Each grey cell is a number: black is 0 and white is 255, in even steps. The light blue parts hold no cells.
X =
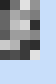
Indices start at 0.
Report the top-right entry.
147
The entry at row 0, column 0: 35
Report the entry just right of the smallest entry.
114

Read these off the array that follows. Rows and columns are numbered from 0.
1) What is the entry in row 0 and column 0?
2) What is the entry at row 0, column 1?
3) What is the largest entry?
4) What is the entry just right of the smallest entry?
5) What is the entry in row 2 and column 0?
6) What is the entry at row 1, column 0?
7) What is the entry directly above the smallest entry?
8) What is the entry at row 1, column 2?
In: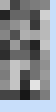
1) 175
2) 68
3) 227
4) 80
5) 114
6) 35
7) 45
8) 102

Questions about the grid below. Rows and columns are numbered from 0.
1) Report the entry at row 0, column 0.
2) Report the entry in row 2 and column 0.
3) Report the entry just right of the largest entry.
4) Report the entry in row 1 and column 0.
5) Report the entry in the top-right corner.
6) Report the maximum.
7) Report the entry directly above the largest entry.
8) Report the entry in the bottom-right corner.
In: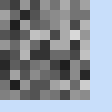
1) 94
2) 128
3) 150
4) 162
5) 162
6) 216
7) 72
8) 139

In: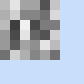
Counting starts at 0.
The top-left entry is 187
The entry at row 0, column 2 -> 163
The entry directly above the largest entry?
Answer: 133
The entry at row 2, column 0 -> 187
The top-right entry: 197
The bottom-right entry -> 113
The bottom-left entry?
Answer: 113
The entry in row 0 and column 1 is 228
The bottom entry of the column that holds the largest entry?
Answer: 175
